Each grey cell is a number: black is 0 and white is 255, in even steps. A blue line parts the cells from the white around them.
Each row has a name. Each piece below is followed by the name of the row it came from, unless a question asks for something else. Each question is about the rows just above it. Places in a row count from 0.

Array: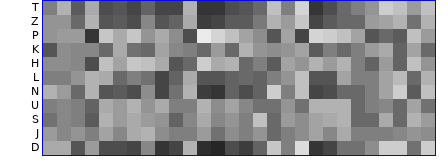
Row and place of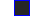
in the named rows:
D, 12
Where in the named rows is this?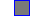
Z, 15
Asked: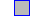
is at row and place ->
L, 25

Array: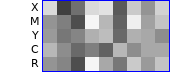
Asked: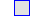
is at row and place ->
X, 4
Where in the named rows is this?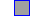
M, 7

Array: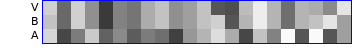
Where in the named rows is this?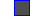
V, 13
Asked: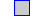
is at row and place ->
A, 3
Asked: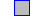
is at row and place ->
V, 14

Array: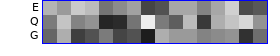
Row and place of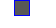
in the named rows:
E, 15
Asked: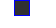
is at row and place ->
G, 14
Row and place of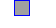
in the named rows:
E, 6
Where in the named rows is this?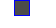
E, 14

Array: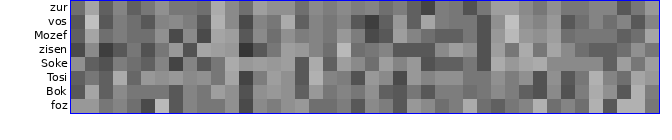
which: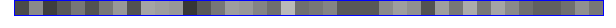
zisen
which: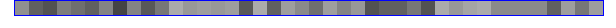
Soke
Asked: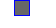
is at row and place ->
Tosi, 4

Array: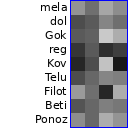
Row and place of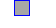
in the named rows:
mela, 2
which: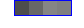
Telu
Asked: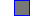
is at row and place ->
Beti, 3
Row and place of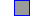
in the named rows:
Filot, 0
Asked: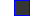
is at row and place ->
reg, 0
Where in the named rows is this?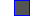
Beti, 0
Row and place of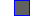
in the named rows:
Gok, 1

